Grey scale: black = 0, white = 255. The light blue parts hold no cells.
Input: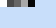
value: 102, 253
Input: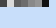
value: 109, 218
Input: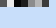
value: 29, 234
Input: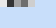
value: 163, 232
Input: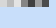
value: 133, 227
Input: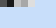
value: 195, 222
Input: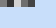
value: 210, 210
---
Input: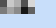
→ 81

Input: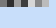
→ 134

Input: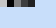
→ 62

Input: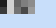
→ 127

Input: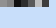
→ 191

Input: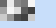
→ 120

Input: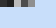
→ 77

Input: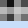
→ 143

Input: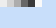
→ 57
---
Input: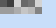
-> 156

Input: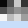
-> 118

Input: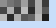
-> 173

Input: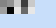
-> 6

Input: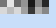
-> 189

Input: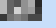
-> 100
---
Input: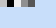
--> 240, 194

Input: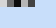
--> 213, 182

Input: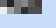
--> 238, 163

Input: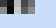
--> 200, 185

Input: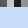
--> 201, 145

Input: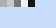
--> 240, 201

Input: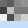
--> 238, 207

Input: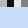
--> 231, 184
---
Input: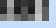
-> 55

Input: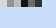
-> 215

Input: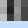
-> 179

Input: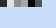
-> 45

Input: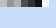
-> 190

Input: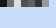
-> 22

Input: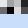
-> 232

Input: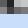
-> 92

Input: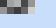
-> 60

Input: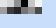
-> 228
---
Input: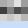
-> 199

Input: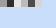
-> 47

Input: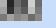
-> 162

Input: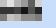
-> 194

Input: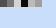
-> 119

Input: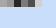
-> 151

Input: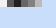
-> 88
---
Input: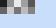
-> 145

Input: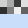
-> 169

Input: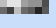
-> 228

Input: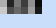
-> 36

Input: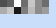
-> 95

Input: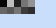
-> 190
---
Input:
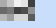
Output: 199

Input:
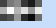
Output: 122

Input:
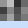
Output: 190

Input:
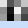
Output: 84

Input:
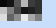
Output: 21

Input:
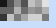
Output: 83
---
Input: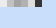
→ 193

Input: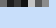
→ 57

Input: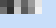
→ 46

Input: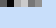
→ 6

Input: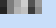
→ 125

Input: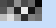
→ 221

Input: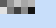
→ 225

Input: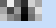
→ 139

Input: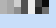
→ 142
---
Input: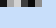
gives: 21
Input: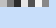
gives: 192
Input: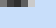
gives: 121
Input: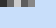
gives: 47
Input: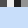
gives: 78
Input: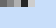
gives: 104
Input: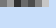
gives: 119
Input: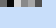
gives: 108
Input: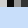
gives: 207
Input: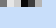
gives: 118
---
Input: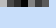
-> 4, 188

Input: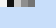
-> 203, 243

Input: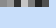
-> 197, 197

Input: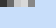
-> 203, 216

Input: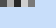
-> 40, 207

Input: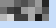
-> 154, 212

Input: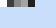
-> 136, 251

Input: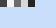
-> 108, 244

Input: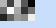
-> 167, 251
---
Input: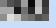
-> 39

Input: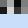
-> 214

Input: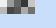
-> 86

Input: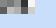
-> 175

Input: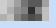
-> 47

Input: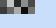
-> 171

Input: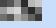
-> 98

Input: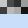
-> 184

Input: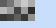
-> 68

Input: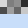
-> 158
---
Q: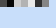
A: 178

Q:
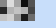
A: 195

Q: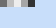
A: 237

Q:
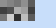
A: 173

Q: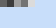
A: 160

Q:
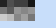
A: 148

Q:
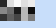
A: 27

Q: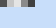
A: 228

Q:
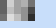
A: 161

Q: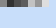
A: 93
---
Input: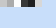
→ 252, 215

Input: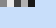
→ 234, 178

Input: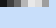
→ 232, 220

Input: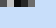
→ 196, 108

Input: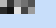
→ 226, 184

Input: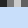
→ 203, 123
